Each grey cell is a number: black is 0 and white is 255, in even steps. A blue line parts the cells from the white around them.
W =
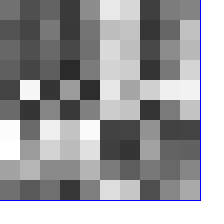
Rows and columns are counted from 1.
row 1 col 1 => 113
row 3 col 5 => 112
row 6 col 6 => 204
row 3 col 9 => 140
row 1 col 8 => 63
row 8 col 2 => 155
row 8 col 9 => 99
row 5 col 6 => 231
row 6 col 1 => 106
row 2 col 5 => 116
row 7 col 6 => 66
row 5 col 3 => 53
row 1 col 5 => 141
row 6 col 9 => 122
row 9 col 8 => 120
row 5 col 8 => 208
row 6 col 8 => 52
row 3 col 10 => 185
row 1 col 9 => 124
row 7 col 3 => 239
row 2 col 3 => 120
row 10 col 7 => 198
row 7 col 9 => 66
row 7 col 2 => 106
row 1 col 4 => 58
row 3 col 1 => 103
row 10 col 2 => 89
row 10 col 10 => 169
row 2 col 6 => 189

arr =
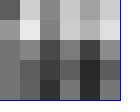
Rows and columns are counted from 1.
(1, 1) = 93
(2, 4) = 203
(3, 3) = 71
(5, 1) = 115
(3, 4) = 122
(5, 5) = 44
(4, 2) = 94
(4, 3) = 63

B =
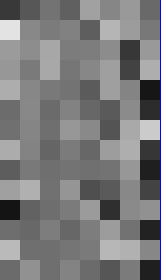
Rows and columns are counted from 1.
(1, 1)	57
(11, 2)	98
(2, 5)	94
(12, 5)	125
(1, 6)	134
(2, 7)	156
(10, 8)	67
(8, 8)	54
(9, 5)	112
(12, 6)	156
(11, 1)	20
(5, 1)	173
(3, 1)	155
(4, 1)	151
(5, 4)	115
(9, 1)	93
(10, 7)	136
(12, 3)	125
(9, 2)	121
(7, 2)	133
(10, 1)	160
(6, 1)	108
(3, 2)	141
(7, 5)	137
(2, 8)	120
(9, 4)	115
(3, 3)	167
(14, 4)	131
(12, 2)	104
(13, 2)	111
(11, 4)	123
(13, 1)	186

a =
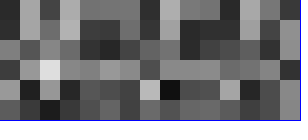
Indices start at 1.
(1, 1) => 42
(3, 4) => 107
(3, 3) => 134
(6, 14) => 76
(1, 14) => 119
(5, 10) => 76
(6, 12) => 91
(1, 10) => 121
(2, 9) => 161
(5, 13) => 38
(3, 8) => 99
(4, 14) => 132
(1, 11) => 115
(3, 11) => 65
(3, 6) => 39
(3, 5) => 51
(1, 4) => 172
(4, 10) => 137
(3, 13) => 94
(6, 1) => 92
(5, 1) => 153
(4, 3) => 222
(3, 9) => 114
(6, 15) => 134
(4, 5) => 128
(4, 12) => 107
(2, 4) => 178

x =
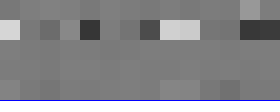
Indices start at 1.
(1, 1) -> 120
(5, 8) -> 124
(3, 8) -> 125
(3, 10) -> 125
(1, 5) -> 121
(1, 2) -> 126
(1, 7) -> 124
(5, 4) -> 124
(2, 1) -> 214
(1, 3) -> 129
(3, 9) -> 125
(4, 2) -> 124
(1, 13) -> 152
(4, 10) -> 126
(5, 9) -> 133
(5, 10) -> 132
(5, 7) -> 126
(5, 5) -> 123
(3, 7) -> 123
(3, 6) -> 122

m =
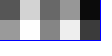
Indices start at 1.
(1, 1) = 86
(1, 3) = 104
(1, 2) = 211
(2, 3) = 133

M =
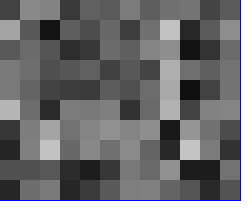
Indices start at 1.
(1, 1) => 66
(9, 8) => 105
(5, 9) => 168
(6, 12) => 132
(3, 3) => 85
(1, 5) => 96
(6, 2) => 109
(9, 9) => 144
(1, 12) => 91
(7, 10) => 149
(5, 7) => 80
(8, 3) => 194
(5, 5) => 59
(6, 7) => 50
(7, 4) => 114
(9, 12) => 114
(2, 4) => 94
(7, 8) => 142
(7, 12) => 76
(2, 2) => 88
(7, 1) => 55
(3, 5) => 56
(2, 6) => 103
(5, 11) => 66
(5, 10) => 16
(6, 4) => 124
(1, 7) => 123
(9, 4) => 44
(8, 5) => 136
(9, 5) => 29
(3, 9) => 142

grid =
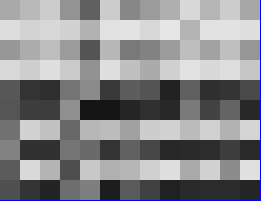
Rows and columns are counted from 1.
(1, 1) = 169
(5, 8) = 84
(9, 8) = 208
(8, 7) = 97
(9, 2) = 218
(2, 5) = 178
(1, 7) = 135
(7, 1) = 114
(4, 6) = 223
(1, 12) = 204
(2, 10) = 180
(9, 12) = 140
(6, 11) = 67
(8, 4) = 117
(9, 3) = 180
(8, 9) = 40
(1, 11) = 181
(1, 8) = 155
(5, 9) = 34
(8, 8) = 71
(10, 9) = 33
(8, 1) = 130
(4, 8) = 171
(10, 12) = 44
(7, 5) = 183
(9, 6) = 176
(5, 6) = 56
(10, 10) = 42
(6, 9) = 40
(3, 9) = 156
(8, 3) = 49
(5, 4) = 116
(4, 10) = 226
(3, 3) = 189
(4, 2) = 206
